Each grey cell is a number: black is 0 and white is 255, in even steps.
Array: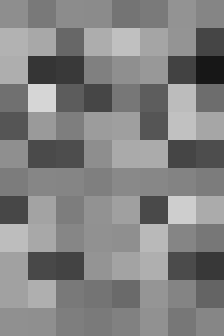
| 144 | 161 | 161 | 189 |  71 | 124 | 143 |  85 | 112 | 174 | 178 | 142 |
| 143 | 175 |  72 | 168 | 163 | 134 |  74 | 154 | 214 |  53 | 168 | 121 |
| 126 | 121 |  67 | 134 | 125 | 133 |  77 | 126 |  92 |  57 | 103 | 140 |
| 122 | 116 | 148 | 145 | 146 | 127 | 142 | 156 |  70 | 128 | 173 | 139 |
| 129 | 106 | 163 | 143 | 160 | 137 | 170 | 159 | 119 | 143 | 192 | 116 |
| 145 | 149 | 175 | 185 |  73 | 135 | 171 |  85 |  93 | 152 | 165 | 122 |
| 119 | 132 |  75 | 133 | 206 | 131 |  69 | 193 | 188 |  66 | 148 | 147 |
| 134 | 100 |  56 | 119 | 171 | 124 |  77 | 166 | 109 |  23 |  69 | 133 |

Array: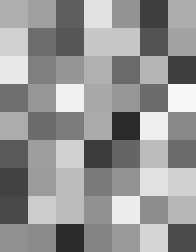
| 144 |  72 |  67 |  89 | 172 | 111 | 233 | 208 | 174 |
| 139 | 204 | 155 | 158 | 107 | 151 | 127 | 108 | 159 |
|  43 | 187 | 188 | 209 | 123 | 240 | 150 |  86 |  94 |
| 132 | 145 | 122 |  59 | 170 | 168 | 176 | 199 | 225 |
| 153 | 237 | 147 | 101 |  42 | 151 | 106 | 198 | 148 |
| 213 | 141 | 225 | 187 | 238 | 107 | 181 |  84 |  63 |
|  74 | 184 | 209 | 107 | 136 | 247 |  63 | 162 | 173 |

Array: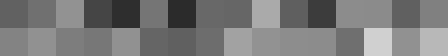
| 131 |  97 |
| 145 | 112 |
| 125 | 146 |
| 119 |  69 |
| 145 |  46 |
| 101 | 117 |
|  96 |  43 |
| 109 | 104 |
| 162 | 102 |
| 146 | 170 |
| 141 |  95 |
| 140 |  60 |
| 111 | 140 |
| 208 | 139 |
| 145 |  96 |
| 184 | 128 |

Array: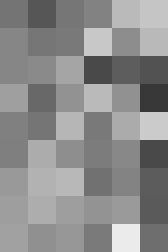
| 161 | 158 | 153 | 127 | 128 | 159 | 134 | 134 | 116 |
| 144 | 173 | 178 | 172 | 117 | 104 | 138 | 118 |  86 |
| 151 | 158 | 184 | 142 | 182 | 146 | 165 | 121 | 118 |
| 122 | 147 | 113 | 124 | 121 | 186 |  73 | 200 | 130 |
| 235 | 154 | 131 | 136 | 171 | 145 |  93 | 141 | 186 |
| 110 |  90 |  92 |  73 | 203 |  56 |  82 | 185 | 197 |

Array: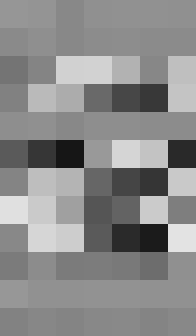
| 130 | 151 | 123 | 136 | 224 | 132 |  90 | 142 | 129 | 116 | 138 | 150 |
| 135 | 145 | 140 | 214 | 202 | 190 |  54 | 144 | 186 | 132 | 143 | 148 |
| 132 | 145 | 123 | 205 | 160 | 180 |  22 | 136 | 172 | 209 | 136 | 136 |
| 136 | 146 | 124 |  90 |  85 | 102 | 153 | 142 | 105 | 210 | 140 | 144 |
| 137 | 146 | 121 |  42 |  99 |  69 | 213 | 142 |  71 | 178 | 141 | 145 |
| 132 | 145 | 109 |  27 | 203 |  53 | 195 | 140 |  56 | 135 | 139 | 145 |
| 136 | 145 | 144 | 227 | 126 | 201 |  41 | 140 | 196 | 191 | 139 | 144 |

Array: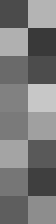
|  94 | 118 | 164 | 122 | 129 | 106 | 176 |  75 |
| 141 |  63 |  89 | 160 | 199 |  76 |  57 | 180 |

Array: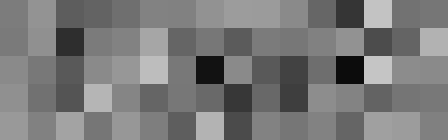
| 153 | 144 | 138 | 122 | 124 |
| 129 | 113 | 120 | 144 | 147 |
| 163 |  84 |  89 |  46 |  93 |
| 118 | 181 | 138 | 123 |  99 |
| 151 | 133 | 151 | 130 | 111 |
| 126 | 101 | 189 | 166 | 130 |
|  94 | 119 | 120 | 101 | 129 |
| 179 | 105 |  18 | 119 | 146 |
|  75 |  55 | 138 |  91 | 156 |
| 130 | 104 |  89 | 123 | 155 |
| 118 |  62 |  66 | 119 | 138 |
| 130 | 141 | 110 | 129 | 102 |
| 101 | 131 |  12 | 146 |  53 |
| 160 |  99 | 197 |  76 | 195 |
| 156 | 117 | 140 | 100 | 114 |
| 128 | 120 | 138 | 178 | 118 |
